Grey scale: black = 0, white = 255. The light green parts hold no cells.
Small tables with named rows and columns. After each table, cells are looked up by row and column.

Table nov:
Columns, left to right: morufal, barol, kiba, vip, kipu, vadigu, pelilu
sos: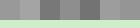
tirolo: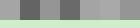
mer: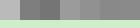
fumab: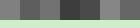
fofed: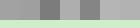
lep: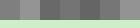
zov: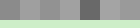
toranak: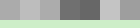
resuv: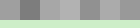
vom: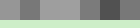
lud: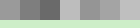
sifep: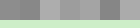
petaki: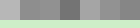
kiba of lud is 106
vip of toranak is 112
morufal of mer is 186
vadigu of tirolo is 169
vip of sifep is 157
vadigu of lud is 164
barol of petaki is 142
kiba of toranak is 172
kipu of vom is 123
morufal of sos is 153
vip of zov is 161
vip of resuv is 178
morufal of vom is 150
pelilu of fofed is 178
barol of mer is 126
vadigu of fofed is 181
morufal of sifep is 141
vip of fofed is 174
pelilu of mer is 138
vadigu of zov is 164

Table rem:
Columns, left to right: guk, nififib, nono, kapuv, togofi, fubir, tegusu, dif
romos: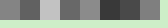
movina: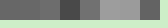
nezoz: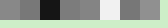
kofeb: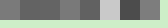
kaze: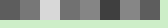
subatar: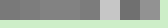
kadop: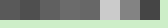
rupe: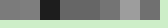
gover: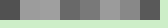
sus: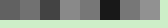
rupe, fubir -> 116
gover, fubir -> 155
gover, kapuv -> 105
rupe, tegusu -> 157
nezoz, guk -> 136
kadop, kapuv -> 107
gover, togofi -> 121
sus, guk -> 97
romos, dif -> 127
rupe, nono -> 29
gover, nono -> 159
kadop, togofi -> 103
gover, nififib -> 156
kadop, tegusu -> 131
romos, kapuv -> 104
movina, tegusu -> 155
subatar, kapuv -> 130
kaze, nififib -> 119
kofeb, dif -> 125

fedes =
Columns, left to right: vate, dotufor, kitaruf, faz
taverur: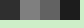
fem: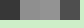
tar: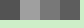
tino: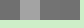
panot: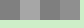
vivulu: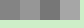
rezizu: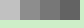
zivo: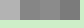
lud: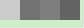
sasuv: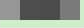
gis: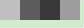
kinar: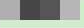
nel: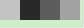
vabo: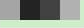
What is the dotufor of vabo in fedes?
35
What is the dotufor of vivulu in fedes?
150
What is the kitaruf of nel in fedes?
93
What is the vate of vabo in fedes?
165
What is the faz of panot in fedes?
143
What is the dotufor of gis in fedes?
93
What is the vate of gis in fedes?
192
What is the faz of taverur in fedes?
28
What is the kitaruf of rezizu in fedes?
119
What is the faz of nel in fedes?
162
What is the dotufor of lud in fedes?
115
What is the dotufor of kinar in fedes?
70
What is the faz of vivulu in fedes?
166
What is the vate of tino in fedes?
112
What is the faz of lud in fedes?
99
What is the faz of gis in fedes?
157
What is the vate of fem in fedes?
55
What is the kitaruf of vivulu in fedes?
119
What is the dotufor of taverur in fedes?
127
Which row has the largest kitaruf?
fem

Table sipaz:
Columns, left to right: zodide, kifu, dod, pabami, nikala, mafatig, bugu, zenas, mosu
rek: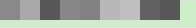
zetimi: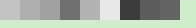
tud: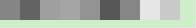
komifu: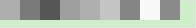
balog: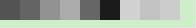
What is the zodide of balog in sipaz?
83
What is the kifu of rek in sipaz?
169
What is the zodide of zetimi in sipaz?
195
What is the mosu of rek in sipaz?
88
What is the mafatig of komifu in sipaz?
197
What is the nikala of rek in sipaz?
129
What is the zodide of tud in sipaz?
133
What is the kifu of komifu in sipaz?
122
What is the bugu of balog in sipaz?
210
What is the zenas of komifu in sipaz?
249
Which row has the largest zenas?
komifu

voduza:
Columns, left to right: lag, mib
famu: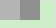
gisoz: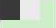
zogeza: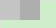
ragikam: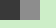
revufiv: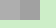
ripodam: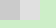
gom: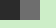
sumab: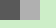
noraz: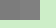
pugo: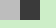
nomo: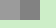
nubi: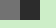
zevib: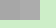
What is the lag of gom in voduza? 43
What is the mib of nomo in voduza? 130
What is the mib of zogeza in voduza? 174
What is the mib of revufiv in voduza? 161
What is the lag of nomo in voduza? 155
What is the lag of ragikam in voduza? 57
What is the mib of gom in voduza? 110
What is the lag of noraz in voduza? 124
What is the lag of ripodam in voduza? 203
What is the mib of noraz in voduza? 128
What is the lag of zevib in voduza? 167
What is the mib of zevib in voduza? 172

